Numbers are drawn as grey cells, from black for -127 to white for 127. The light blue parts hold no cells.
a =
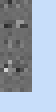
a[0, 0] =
-21
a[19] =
[-12, -22, -29, -12, -11, -31, -21, -20]
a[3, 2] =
-19
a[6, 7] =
-16
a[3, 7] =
-24
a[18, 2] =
0
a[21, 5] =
-21
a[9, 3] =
-13
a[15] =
[-14, -23, 41, -24, -36, -7, -22, -16]
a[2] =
[-25, -12, -18, -20, -15, -15, -25, -17]
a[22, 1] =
-22
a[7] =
[-20, -22, -24, -16, -20, -18, -17, -23]
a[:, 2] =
[-76, -38, -18, -19, -22, -37, -64, -24, -36, -13, 3, 10, -10, -35, -23, 41, -2, 5, 0, -29, -22, -14, -31]
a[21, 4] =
-16
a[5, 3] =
-36
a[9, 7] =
-17
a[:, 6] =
[-3, -14, -25, -12, -17, -16, -59, -17, -19, -23, -18, -20, -15, -24, -23, -22, -36, 3, -12, -21, -18, -19, -18]
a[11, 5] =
-1
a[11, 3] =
-26
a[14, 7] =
-32
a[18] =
[-17, -19, 0, -24, -32, -8, -12, -11]
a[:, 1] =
[-31, 6, -12, -26, -19, -32, -81, -22, -20, -26, -46, -20, -19, -19, -14, -23, -64, 82, -19, -22, -27, -17, -22]
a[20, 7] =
-21
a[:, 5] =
[-22, -26, -15, -17, -25, 25, -65, -18, -17, -17, -9, -1, -25, -17, -34, -7, -31, -49, -8, -31, -13, -21, -32]
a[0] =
[-21, -31, -76, -11, -36, -22, -3, -27]
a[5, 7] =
-17
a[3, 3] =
-15
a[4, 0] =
-21
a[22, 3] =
-12
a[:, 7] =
[-27, -16, -17, -24, -26, -17, -16, -23, -25, -17, -23, -18, -19, -23, -32, -16, -13, -21, -11, -20, -21, -17, -12]
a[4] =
[-21, -19, -22, -18, -14, -25, -17, -26]

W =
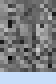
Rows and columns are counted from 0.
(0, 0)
17
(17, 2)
-25
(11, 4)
-7
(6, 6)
9
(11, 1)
5
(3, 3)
-49
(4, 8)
-29
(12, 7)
-46
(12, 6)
-97
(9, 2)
3
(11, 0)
-5
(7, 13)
17
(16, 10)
45
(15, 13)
-23
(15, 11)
-20
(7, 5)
21
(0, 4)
-28
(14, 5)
-18
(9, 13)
-45
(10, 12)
15
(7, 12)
-9
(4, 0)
-2
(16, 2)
-4
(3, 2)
-54
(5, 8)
-32
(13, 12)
-82
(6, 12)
0
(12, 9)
76
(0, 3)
-7
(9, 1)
31
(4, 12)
64
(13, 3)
-11
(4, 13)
-38
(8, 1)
-35
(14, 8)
-37
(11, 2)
-43
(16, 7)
-3

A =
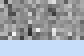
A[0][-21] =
41
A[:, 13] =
[94, 0, -34, -66, 39, -17, 23, 104, 93, 29]
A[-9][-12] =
-8
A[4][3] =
22
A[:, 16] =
[-30, 48, 41, -12, 37, 14, 28, 39, 30, 11]
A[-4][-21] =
-1
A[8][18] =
-5
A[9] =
[-20, -27, 71, 8, 9, -65, 20, 48, -26, -13, 15, 23, -14, 29, 65, 28, 11, -36, 9, 58, -28]
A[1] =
[69, 17, -45, 28, 22, 24, 6, 3, 44, -8, 14, 10, -16, 0, -1, 23, 48, 66, 4, 33, 43]
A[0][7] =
56
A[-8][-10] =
9
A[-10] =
[41, -64, 55, 16, 21, -13, 24, 56, 16, 58, 28, 18, 76, 94, 18, 26, -30, 39, 24, 11, 39]
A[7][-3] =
15
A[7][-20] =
44
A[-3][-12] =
113
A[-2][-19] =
-26
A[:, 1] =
[-64, 17, 44, 46, 31, 7, 54, 44, 51, -27]
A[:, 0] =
[41, 69, -9, 31, 28, 30, -1, 11, 53, -20]
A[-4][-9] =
3
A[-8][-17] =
-11
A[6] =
[-1, 54, 25, 52, 19, 30, 16, -35, 10, 0, 8, 33, 3, 23, 26, 10, 28, 31, 11, 22, 3]
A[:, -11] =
[28, 14, 50, 17, 14, 17, 8, 34, -2, 15]
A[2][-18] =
9
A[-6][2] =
-3
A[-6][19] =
47
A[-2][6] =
8
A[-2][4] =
25
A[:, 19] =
[11, 33, 10, 20, 47, 24, 22, 41, 31, 58]
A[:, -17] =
[21, 22, -11, 35, 25, 20, 19, 2, 25, 9]
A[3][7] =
79
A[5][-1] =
-23
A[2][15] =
18
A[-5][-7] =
28

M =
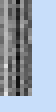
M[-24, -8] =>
5
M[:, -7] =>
[44, 46, 45, 47, 46, 48, 46, 50, 60, 54, 51, 48, 47, 45, 51, 48, 96, 46, 55, 57, 53, 51, 69, 100]
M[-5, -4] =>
-113
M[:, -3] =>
[22, 29, 6, 2, 18, 25, 42, 9, 0, 4, 26, 8, 27, 0, -3, 22, -3, 13, -3, -2, 32, -3, 5, 1]
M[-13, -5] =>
-4
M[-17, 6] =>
-45
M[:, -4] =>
[-111, -33, -95, -85, -99, -79, -71, -82, -98, -84, -58, -104, -62, -96, -117, -95, -83, -92, -55, -113, -107, -107, -52, -105]
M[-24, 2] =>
-29
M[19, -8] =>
-29
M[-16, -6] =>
12
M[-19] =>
[18, 48, 6, 5, -79, 25, 10, -45]
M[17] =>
[-11, 46, -50, 20, -92, 13, -36, -30]
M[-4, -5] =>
-2
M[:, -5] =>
[13, -4, -5, -5, -8, 5, 10, -21, -12, -15, -21, -4, 23, 17, 3, 29, 3, 20, -3, 28, -2, 5, -9, -9]
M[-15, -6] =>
28
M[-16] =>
[1, 60, 12, -12, -98, 0, -50, 3]
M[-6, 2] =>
-4
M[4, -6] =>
-23
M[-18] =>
[-20, 46, 16, 10, -71, 42, -29, -46]
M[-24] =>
[5, 44, -29, 13, -111, 22, -50, -28]
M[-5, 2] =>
-47
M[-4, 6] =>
-55
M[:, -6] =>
[-29, -1, -47, -48, -23, 6, 16, -13, 12, 28, 0, 4, -13, 20, -30, -42, -60, -50, -4, -47, -35, -40, 10, -19]
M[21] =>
[-12, 51, -40, 5, -107, -3, -23, -44]
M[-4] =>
[19, 53, -35, -2, -107, 32, -55, -29]
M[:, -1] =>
[-28, -10, -19, -7, -21, -45, -46, 0, 3, 31, 10, -50, -43, -35, -34, -36, -16, -30, -16, -49, -29, -44, 28, 17]
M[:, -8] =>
[5, 12, -10, -6, 16, 18, -20, 3, 1, -18, -21, 3, 10, 7, -20, -10, 7, -11, 13, -29, 19, -12, -32, -8]

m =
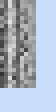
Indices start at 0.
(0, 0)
9
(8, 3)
20
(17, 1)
4
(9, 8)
48
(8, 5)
46
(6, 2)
65
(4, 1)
-12
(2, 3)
51
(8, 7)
38
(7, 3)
48
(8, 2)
60
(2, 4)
-23
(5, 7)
36
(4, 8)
35
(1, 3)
15
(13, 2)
70
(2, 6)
3
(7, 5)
2
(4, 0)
29
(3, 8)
34
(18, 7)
53
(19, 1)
-22
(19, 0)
-42
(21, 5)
29
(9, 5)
41
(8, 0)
-43
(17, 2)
62
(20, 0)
-45
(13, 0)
-49
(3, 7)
48
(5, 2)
99
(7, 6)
53
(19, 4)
-27
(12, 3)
38
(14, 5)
75

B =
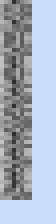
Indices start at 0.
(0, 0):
56
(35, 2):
-16
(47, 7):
33
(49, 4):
-33
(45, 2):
26
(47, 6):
39
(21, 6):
-23
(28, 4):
38
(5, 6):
19
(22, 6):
51
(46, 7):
57
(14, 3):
-60
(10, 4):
42
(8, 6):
27
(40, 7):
-28
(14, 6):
52
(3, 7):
-28
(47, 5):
-35
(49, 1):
31
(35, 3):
-67
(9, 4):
35
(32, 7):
6
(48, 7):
-28
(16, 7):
53
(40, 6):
-23
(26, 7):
55
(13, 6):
-16
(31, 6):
-26
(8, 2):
-22
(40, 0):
26
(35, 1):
1
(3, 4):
-9
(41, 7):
13
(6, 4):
-23
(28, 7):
39
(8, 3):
-11
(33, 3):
-81
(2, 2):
-12

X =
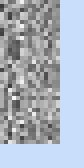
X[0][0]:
38
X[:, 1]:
[61, 0, 54, 16, 19, 50, 54, 13, 41, 58, 19, 31, 13, 7, -3, 39, 15, 11, 76, 71, 50, 19, -33, -14, -2, -13, -10, -20, 36, -33, 49, 62, 7, 19, 62, -31]
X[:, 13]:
[16, 11, 19, 29, 16, 8, 10, 3, 12, 14, 31, 25, 39, 50, 41, 12, -6, 4, 34, 27, 8, 13, 28, 44, -10, 44, 44, 61, 12, 36, 7, 3, -11, 9, 3, 21]
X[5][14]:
24
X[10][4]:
-43
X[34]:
[51, 62, -29, 37, 27, -58, 0, 1, -13, 41, 17, 29, -48, 3, 34]
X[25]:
[46, -13, 59, -24, -47, 37, 44, 19, 72, 36, 48, 60, 33, 44, 80]
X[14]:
[47, -3, 36, -32, -50, 37, 44, 8, 64, 47, 47, 63, 11, 41, 85]
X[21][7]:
-9
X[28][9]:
18
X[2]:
[-44, 54, 24, 6, 21, -52, -15, 44, -10, -23, 35, 54, -27, 19, 23]
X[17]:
[-56, 11, 17, 59, 68, 57, 12, -27, -5, 54, -25, 47, 29, 4, -14]
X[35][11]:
37
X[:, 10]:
[15, -23, 35, 32, 18, 41, 4, -25, 27, 10, 39, 33, 41, 50, 47, 46, -7, -25, 46, 33, -2, 15, 23, 48, -17, 48, 48, 39, 43, 33, -3, 17, -16, 11, 17, 15]
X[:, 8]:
[58, -17, -10, 0, -8, 67, 51, -3, -2, 55, 41, 26, 6, 10, 64, 101, -22, -5, 52, 61, 45, -10, 49, 72, -18, 72, 70, -9, 110, 61, 44, -12, -23, -12, -13, 36]
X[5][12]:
71
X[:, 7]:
[8, -9, 44, 13, -4, 39, -11, -29, -4, -1, -8, -13, 31, 51, 8, 18, -24, -27, 80, 47, -19, -9, 40, 19, -10, 19, 15, 95, 0, 41, -21, 0, -19, -12, 1, 37]
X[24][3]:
120
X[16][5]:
30
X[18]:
[56, 76, 7, -23, 46, 57, 20, 80, 52, -20, 46, -47, 28, 34, 15]
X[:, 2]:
[-14, 33, 24, -57, -64, 70, -16, 15, 22, -15, -4, -20, -47, -31, 36, 80, -46, 17, 7, -5, -15, -64, 106, 60, 12, 59, 51, 60, 74, 106, -15, -30, -15, -63, -29, 101]
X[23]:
[46, -14, 60, -23, -47, 37, 44, 19, 72, 35, 48, 60, 34, 44, 81]
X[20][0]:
14
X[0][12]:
33
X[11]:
[46, 31, -20, -19, -33, 8, 31, -13, 26, 65, 33, 62, -44, 25, 76]
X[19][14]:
17
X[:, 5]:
[112, 36, -52, 78, 68, -18, 114, 60, -36, 113, 23, 8, 82, 81, 37, 36, 30, 57, 57, 91, 112, 65, -5, 37, -12, 37, 38, 20, 63, 8, 111, -57, 3, 60, -58, -14]
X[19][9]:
12
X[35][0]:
38
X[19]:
[56, 71, -5, -18, 58, 91, 30, 47, 61, 12, 33, -48, 33, 27, 17]
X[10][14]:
83
